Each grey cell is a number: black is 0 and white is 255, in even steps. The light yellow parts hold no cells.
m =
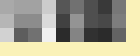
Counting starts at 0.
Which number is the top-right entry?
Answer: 119
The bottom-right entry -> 99
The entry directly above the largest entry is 218
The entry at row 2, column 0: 210
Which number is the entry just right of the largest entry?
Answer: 43
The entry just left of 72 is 79
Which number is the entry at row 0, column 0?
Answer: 169
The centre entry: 65

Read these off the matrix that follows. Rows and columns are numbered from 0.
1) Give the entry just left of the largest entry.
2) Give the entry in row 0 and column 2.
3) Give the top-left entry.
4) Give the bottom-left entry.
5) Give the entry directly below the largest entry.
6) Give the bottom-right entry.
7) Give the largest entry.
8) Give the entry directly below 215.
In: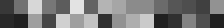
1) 92
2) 215
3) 56
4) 40
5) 159
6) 32
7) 227
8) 159

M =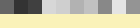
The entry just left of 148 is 228
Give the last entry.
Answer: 148
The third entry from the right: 136

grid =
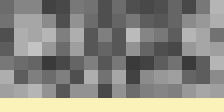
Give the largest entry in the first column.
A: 174
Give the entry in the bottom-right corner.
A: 159
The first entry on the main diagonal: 108
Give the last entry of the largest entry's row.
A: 159
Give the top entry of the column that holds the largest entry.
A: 133
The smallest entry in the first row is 66
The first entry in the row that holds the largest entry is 93
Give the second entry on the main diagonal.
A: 166
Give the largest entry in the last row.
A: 181
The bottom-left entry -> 159
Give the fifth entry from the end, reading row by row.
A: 133
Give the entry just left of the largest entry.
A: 174
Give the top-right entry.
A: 181
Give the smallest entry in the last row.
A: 72
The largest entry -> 195
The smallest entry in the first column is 79
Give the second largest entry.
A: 187
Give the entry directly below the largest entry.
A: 101
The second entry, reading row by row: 133
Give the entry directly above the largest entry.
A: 166
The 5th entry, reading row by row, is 72
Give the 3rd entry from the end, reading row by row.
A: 152

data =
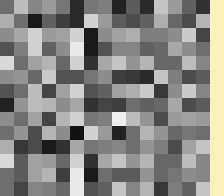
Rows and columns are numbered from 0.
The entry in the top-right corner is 50
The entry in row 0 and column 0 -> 110
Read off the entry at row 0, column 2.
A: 133
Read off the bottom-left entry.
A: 110
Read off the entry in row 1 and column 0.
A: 174
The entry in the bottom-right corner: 196
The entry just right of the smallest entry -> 209
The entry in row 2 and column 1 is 167
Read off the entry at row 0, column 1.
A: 188
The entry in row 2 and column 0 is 141
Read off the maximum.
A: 239
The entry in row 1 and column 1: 110
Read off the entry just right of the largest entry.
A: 188
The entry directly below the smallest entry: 167
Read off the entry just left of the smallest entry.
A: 141
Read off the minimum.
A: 18
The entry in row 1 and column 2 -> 26
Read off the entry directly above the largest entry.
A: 62
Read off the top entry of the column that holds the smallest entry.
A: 42

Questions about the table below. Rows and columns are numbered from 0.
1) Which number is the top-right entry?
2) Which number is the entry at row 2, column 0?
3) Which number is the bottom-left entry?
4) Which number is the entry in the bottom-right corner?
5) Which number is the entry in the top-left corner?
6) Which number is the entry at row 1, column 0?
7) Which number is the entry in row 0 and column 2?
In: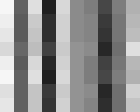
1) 177
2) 230
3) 230
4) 196
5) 246
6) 238
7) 223

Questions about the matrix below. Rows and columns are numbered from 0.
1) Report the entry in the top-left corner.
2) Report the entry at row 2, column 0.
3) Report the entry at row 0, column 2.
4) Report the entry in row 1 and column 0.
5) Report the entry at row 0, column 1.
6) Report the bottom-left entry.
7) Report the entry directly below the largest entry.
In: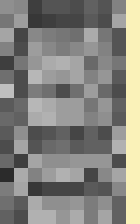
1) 143
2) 165
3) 62
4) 118
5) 136
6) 97
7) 90

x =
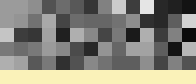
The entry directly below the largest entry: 48
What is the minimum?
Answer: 11
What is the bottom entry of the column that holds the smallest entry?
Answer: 82
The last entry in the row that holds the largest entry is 19
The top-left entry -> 155
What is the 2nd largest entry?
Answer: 210
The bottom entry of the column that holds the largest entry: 142
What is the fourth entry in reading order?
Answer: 82
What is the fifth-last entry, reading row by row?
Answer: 94
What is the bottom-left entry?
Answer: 175
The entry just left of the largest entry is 61
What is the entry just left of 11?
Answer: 129
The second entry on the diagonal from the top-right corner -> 94
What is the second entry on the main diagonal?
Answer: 148
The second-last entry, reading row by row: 129
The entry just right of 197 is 61
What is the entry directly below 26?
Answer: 162
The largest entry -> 229
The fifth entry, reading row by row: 108
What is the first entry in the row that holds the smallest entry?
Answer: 197

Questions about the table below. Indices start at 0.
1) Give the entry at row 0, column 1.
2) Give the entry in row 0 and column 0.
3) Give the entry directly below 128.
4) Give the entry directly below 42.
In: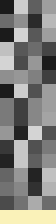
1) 205
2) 27
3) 81
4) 88
